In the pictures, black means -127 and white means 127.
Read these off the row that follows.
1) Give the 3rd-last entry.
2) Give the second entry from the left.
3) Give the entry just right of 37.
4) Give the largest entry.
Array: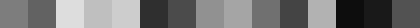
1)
-114
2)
-29
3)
-15
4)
93

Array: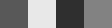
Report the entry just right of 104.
-80
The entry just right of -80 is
2
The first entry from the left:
-39

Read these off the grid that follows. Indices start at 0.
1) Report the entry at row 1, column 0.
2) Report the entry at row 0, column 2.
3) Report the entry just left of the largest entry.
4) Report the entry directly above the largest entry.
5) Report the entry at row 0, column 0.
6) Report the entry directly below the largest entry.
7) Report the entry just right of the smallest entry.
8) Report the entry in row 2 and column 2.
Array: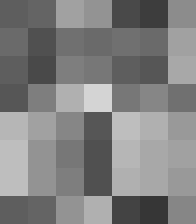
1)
-21
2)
33
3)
48
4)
-8
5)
-33
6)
-41
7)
6
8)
-1

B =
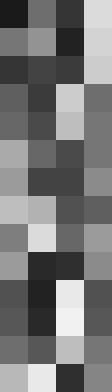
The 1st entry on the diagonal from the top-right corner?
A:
91
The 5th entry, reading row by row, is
-9
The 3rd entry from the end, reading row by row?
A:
105
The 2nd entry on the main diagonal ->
19
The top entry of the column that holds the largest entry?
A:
-74
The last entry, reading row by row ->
5
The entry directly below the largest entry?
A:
62
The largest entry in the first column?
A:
62
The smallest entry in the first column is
-101
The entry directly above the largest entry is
105
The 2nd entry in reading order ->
-17
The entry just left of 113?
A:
-86
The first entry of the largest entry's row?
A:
-40

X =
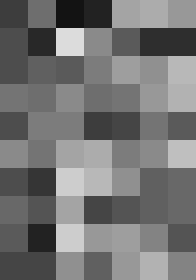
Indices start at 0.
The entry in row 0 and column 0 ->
-66
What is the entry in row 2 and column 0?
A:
-50
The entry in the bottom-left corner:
-58
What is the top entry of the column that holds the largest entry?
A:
-108
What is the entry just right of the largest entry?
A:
10
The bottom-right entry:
3
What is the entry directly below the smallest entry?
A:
92
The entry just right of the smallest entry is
-93
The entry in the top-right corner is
24
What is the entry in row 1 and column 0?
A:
-50
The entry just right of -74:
77
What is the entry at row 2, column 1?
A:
-31
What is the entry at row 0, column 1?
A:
-17
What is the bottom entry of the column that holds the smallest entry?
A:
16

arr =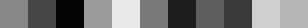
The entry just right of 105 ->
-6
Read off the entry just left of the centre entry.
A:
105
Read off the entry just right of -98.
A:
-34

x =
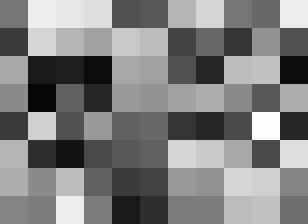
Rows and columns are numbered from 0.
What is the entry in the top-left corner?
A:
-10
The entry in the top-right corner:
109
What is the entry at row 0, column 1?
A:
109
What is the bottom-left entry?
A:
4
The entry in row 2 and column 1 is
-102
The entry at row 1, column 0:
-68
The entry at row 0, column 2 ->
102
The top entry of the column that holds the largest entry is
-23
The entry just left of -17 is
66
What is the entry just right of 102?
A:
94
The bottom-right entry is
-17
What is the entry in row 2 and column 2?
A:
-96
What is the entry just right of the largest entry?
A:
-89
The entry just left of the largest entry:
-53
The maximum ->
124
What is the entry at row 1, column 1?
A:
86
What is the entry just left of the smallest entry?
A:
11
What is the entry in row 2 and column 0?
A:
39
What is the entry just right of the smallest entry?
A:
-31
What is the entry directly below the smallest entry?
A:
80
